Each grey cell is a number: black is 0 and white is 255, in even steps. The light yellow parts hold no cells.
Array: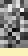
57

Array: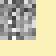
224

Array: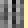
192

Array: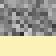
168

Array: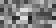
163

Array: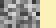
154
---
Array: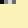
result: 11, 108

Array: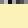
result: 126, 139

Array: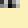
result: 54, 181

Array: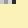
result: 201, 45

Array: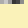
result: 172, 140

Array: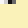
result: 248, 104

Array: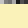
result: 196, 53
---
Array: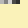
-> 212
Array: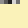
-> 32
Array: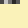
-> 115
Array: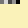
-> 71
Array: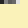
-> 92
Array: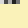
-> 173
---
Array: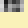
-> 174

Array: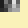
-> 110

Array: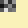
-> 134

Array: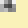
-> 68

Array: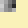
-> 105

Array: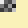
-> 154
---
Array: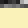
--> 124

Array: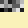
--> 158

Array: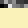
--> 118

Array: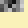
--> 88

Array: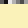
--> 123

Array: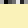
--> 231

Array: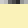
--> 44
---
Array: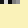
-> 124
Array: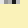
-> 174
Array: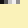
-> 143
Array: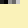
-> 104
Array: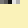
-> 119
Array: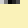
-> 76
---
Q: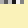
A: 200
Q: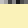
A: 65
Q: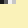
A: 241
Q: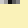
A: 17
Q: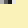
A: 24
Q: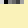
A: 133
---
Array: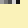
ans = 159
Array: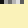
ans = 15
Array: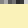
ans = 131
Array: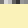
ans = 123
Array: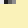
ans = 237
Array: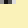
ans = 150
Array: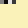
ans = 131
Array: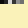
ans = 9
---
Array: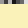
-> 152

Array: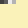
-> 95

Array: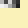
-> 211

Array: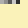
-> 142

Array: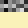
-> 192

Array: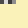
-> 75

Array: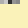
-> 147
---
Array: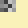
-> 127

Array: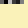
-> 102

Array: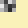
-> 161

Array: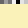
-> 102

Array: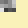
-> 128

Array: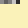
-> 140

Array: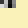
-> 54

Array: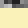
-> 156
